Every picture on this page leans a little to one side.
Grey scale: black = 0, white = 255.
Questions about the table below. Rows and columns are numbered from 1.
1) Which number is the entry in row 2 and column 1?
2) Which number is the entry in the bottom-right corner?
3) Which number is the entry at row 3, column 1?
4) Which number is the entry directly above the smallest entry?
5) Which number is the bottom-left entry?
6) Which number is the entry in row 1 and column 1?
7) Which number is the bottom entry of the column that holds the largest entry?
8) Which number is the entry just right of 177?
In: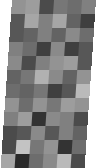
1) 87
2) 75
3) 87
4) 195
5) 166
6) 147
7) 42
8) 138

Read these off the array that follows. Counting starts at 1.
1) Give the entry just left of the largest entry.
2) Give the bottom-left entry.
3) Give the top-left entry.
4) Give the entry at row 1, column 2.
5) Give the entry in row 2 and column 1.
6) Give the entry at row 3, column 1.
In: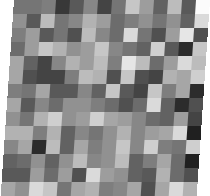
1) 89
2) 166
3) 117
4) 117
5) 145
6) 126
